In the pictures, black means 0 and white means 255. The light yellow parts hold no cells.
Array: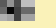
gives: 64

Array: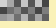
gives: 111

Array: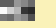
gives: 151

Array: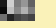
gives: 68

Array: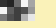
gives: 63

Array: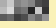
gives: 63
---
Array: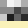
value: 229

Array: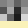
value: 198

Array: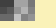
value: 179

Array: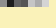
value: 197

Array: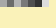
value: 181

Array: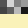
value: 186

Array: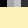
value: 165

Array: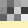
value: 206

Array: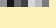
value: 187
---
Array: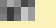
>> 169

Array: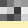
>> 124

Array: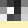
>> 55

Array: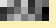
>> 170

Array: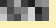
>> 91

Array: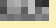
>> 163
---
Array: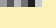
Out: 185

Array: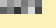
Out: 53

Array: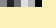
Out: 109

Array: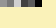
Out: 208

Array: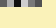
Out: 16

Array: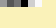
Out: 115

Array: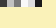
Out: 120
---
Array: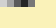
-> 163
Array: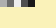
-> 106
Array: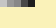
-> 152
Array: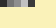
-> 116
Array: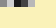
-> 209
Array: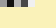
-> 17
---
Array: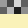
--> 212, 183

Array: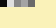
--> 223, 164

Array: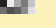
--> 237, 222

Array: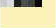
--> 219, 203

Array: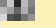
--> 214, 199

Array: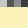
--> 198, 141
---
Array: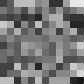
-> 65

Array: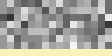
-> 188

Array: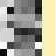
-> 211

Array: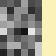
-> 59

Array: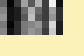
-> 149
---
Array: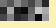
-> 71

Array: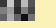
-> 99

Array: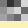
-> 161

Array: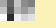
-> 251

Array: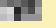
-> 189

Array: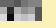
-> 216

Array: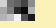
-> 179

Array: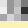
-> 166

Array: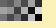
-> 117

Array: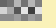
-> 141
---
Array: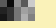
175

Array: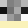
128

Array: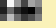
81

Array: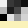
155

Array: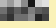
35

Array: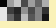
131
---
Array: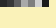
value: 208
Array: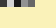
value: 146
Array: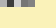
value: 117
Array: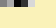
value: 50
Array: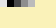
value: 142
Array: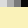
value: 122
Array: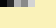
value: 137
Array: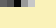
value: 153
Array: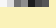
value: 72
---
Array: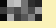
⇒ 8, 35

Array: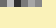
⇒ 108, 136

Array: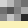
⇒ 211, 40

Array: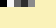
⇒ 2, 139

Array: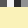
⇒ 87, 145

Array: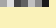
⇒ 166, 26
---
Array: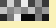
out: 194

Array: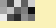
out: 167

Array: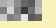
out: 127

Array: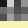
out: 109

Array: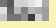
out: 225

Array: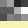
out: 90

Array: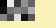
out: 19

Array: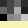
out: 102

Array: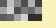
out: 164

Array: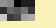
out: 45
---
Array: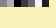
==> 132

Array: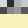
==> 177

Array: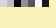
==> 189

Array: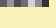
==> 139

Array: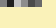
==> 129

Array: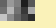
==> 166

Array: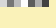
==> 189

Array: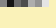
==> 146

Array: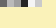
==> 186
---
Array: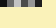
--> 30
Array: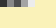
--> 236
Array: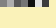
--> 60
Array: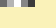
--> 59
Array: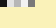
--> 121
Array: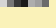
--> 107
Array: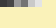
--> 228
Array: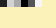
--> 246
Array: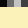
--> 63
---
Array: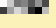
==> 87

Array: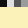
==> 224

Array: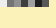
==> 160

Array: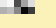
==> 76

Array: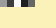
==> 251

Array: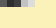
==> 63

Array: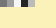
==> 246

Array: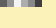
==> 173
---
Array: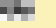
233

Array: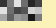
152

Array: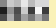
89

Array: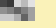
174

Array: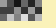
131

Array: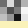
21

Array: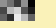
237

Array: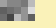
187
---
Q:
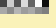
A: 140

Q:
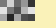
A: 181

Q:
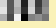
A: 73

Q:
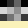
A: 141

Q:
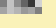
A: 164

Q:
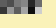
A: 15
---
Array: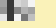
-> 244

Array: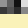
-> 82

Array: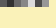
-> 219

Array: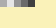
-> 148

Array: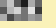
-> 116

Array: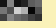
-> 93

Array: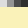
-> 148

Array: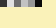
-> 194

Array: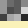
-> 166
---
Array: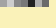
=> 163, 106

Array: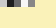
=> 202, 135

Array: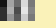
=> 19, 121

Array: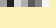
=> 161, 244

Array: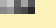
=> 176, 41

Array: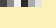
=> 69, 228

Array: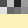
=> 79, 142

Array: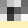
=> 143, 248

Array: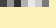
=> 67, 122
